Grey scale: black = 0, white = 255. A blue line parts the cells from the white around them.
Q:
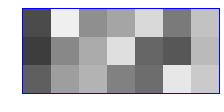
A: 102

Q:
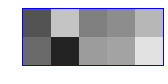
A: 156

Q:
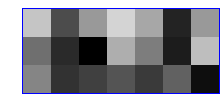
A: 125

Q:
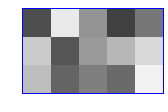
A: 154

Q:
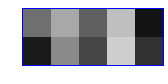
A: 69

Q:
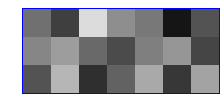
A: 127

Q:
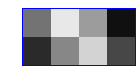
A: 135
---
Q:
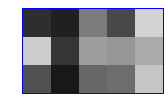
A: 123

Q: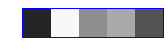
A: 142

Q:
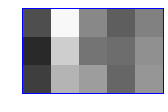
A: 136

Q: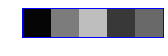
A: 190

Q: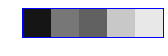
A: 97

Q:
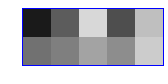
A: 216
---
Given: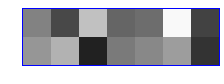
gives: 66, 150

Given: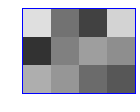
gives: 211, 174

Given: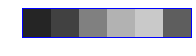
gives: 94, 37

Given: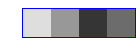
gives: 108, 222

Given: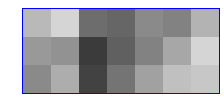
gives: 179, 138

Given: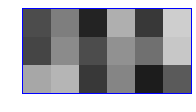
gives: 206, 167

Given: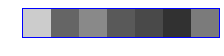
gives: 123, 204

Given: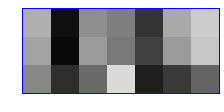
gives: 204, 135

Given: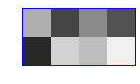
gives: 81, 40
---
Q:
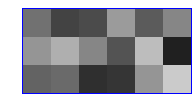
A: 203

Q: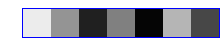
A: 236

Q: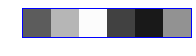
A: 252

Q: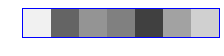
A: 241

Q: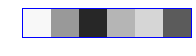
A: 248

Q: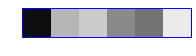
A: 235
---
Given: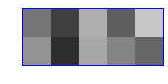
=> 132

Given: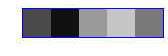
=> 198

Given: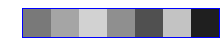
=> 195

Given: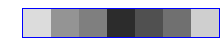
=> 112

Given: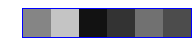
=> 113

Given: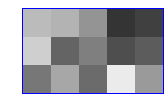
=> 235
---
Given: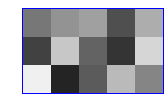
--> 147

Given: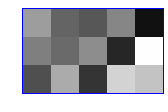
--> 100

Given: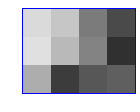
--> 198

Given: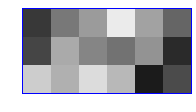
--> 120

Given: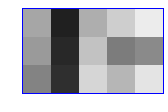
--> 32

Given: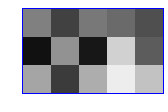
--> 65
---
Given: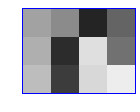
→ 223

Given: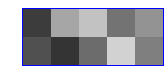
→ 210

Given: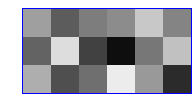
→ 119

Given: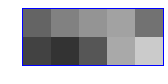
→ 169

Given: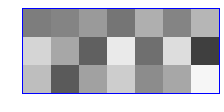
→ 221

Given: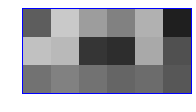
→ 169

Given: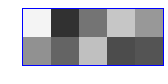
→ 76

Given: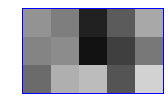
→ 63

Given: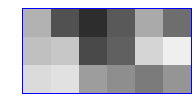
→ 213
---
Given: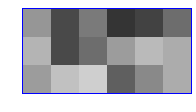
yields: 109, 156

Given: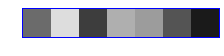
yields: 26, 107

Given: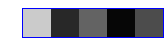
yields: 76, 203

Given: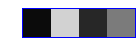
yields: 123, 11

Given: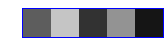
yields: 21, 93

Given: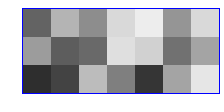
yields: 217, 46

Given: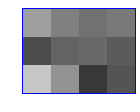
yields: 121, 198

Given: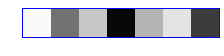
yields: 60, 250

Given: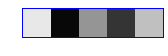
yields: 192, 232

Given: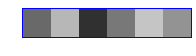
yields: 147, 105
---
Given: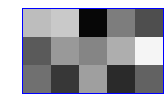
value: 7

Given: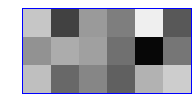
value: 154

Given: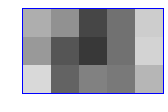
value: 70

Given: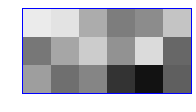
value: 172

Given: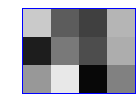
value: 64

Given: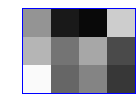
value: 9

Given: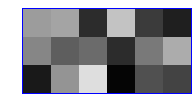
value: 44

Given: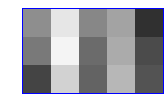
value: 135
